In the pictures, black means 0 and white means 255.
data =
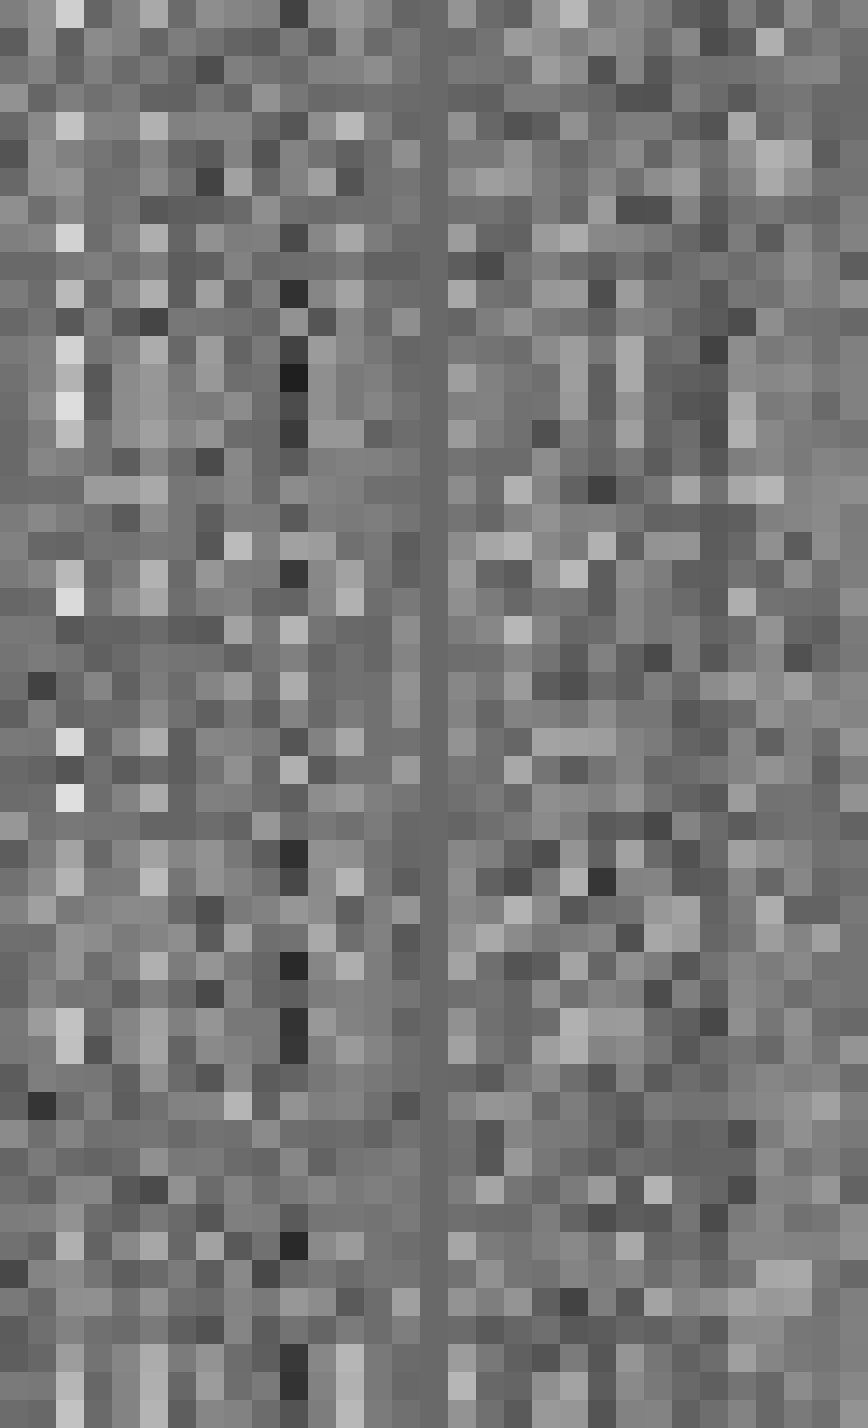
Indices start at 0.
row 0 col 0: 126
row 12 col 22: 169
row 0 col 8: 133
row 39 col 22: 93
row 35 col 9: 101
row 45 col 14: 116
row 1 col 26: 95
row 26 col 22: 131
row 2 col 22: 131
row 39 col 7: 131
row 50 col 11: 125
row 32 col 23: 152
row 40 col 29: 128
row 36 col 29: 110
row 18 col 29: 138
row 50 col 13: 123
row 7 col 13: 112
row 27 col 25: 117
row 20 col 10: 57
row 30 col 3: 105
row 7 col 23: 80
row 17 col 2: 109
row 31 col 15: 105
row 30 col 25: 105
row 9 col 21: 97
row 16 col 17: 108
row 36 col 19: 109
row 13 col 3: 88
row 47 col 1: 111
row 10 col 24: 112
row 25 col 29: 138
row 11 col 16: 101
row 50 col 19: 153
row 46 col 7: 107
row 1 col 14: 121
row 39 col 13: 112
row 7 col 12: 113
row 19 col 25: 92
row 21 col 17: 123

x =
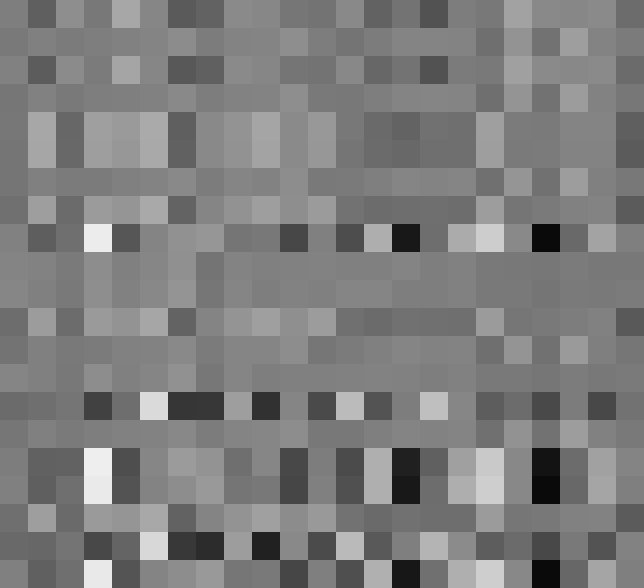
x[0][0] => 126
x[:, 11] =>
[115, 125, 115, 121, 152, 151, 121, 155, 128, 130, 128, 156, 118, 128, 74, 120, 125, 128, 153, 75, 127]
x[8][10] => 71
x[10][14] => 126
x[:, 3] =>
[120, 126, 123, 126, 159, 158, 123, 155, 236, 141, 142, 154, 123, 141, 65, 126, 238, 234, 154, 72, 233]
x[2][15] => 82
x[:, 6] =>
[90, 140, 88, 137, 95, 97, 137, 99, 145, 144, 148, 99, 137, 145, 54, 136, 155, 141, 98, 56, 141]
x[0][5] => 134
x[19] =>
[105, 103, 116, 72, 100, 216, 56, 44, 157, 33, 137, 75, 186, 89, 127, 180, 139, 93, 107, 72, 121, 83, 130]
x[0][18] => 162
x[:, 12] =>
[137, 116, 136, 120, 120, 117, 122, 114, 77, 128, 133, 112, 123, 129, 187, 120, 75, 80, 114, 186, 79]
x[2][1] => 92
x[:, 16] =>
[125, 131, 123, 132, 111, 111, 133, 109, 171, 129, 129, 111, 131, 129, 134, 132, 160, 174, 110, 139, 175]
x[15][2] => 122
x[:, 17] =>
[120, 111, 121, 111, 159, 158, 112, 157, 205, 121, 121, 155, 111, 121, 93, 112, 201, 206, 155, 93, 206]
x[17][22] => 127
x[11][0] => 109
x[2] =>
[129, 92, 139, 123, 165, 134, 88, 96, 138, 134, 117, 115, 136, 103, 115, 82, 123, 121, 160, 138, 136, 138, 107]
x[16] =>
[125, 97, 98, 238, 78, 134, 155, 147, 111, 134, 72, 125, 75, 175, 32, 96, 160, 201, 136, 19, 108, 161, 132]
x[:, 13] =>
[98, 124, 103, 126, 106, 107, 127, 108, 174, 128, 133, 107, 128, 130, 83, 127, 175, 175, 106, 89, 176]
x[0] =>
[126, 95, 142, 120, 167, 134, 90, 98, 138, 135, 118, 115, 137, 98, 115, 82, 125, 120, 162, 137, 135, 138, 108]
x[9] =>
[132, 130, 122, 141, 128, 134, 144, 116, 131, 128, 129, 130, 128, 128, 132, 126, 129, 121, 120, 119, 123, 120, 120]
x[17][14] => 24
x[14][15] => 191
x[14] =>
[107, 111, 117, 65, 110, 218, 54, 55, 158, 49, 133, 74, 187, 83, 125, 191, 134, 93, 108, 73, 124, 72, 114]
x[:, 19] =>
[137, 114, 138, 114, 122, 123, 113, 122, 10, 119, 117, 121, 113, 118, 73, 114, 19, 10, 120, 72, 10]
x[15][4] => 129
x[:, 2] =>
[142, 123, 139, 121, 103, 104, 123, 107, 111, 122, 121, 108, 121, 120, 117, 122, 98, 111, 106, 116, 111]
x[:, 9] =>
[135, 132, 134, 131, 165, 163, 130, 158, 120, 128, 126, 159, 133, 126, 49, 134, 134, 120, 160, 33, 121]
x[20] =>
[128, 96, 111, 233, 84, 132, 141, 153, 118, 121, 70, 127, 79, 176, 23, 112, 175, 206, 136, 10, 103, 165, 127]
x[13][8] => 133

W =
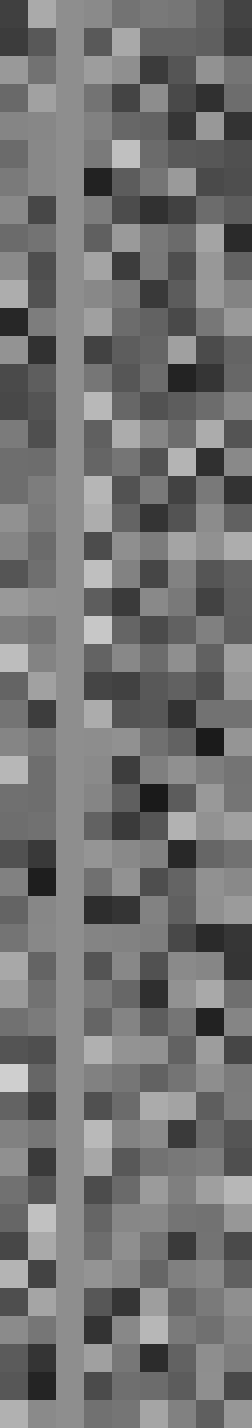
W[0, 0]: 64
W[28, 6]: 92
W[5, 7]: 87
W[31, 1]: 30
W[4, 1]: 135
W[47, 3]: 51
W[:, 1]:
[170, 88, 114, 161, 135, 136, 136, 71, 115, 78, 82, 125, 49, 94, 84, 79, 109, 125, 121, 107, 111, 143, 116, 131, 161, 61, 120, 110, 110, 113, 57, 30, 135, 136, 100, 114, 123, 79, 102, 63, 119, 58, 86, 193, 170, 67, 165, 118, 52, 36, 138]
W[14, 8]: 136
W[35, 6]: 146
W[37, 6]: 98
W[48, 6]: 98
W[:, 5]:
[121, 99, 59, 141, 99, 107, 117, 49, 121, 120, 57, 98, 101, 108, 82, 134, 82, 121, 52, 124, 70, 137, 75, 108, 88, 87, 112, 127, 26, 85, 129, 78, 130, 126, 81, 47, 93, 146, 98, 171, 139, 114, 155, 136, 115, 102, 158, 183, 44, 108, 165]
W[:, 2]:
[142, 142, 142, 142, 142, 142, 142, 142, 142, 142, 142, 142, 142, 142, 142, 142, 142, 142, 142, 142, 142, 142, 142, 142, 142, 142, 142, 142, 142, 142, 142, 142, 142, 142, 142, 142, 142, 142, 142, 142, 142, 142, 142, 142, 142, 142, 142, 142, 142, 142, 142]
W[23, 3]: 99
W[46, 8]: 143
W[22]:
[125, 116, 142, 199, 101, 75, 97, 128, 95]
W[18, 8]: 97
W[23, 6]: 143
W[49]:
[87, 36, 142, 75, 111, 108, 92, 143, 73]
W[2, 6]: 85
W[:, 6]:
[118, 99, 85, 73, 54, 89, 154, 65, 107, 78, 92, 73, 160, 35, 93, 109, 180, 66, 83, 164, 130, 121, 97, 143, 97, 50, 98, 144, 92, 178, 40, 100, 96, 72, 138, 146, 117, 98, 116, 163, 58, 120, 127, 116, 58, 128, 103, 122, 98, 92, 129]
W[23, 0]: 189
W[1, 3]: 89
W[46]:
[78, 165, 142, 87, 53, 158, 103, 122, 143]
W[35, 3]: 122
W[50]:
[177, 138, 142, 113, 117, 165, 129, 95, 151]
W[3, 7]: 48
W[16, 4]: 117
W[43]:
[102, 193, 142, 101, 135, 136, 116, 114, 151]

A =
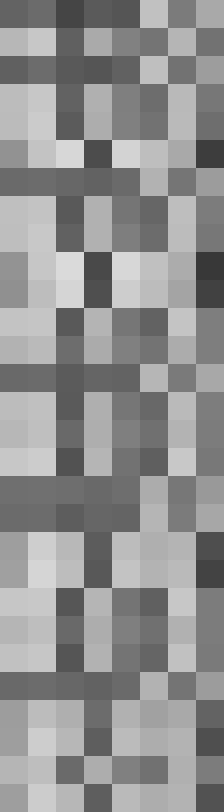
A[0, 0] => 99
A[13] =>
[105, 107, 91, 101, 99, 182, 122, 168]
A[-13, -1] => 120
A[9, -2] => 172
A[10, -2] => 164
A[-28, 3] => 170
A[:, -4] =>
[85, 129, 97, 127, 128, 211, 106, 117, 126, 215, 205, 118, 128, 99, 118, 127, 114, 110, 100, 188, 195, 116, 127, 116, 106, 177, 187, 128, 186]
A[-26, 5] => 109
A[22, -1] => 124
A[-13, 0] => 199
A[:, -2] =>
[123, 181, 114, 185, 186, 169, 117, 190, 188, 172, 164, 196, 172, 122, 186, 179, 200, 119, 123, 180, 186, 199, 177, 193, 116, 169, 179, 176, 179]
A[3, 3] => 176
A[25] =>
[157, 188, 175, 108, 177, 161, 169, 99]
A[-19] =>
[144, 189, 213, 79, 205, 188, 164, 65]
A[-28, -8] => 183
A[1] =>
[183, 199, 96, 170, 129, 116, 181, 114]
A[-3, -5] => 94
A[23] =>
[193, 198, 85, 178, 116, 101, 193, 122]
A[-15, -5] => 175
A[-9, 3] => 88
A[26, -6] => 183
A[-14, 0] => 183
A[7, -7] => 195
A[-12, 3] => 105
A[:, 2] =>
[69, 96, 89, 98, 91, 215, 103, 89, 97, 218, 213, 89, 109, 91, 90, 105, 82, 110, 93, 184, 189, 86, 105, 85, 103, 175, 183, 106, 183]
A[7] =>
[191, 195, 89, 177, 117, 102, 190, 124]

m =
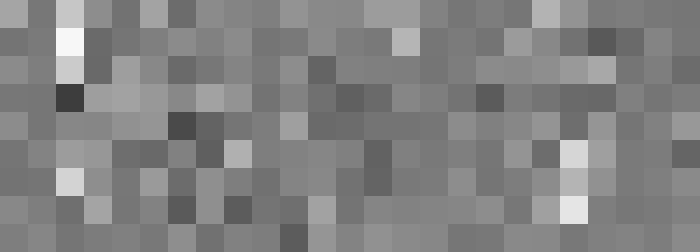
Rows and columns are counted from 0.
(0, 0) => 165
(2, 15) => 117
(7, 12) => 116
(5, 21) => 159
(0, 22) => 125
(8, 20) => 120
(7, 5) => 130
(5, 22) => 122
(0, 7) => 139
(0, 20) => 147
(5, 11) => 134
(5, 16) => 127
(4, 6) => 74
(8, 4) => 128
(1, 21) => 89
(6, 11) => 136
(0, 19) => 179
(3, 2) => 61
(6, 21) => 145
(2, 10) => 141
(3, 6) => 136
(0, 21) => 122
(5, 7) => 95
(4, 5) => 149
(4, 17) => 128
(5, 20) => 214
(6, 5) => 154
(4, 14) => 116
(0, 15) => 130
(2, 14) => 126
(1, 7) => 129
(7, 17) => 141
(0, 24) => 118
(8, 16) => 118
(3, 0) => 119
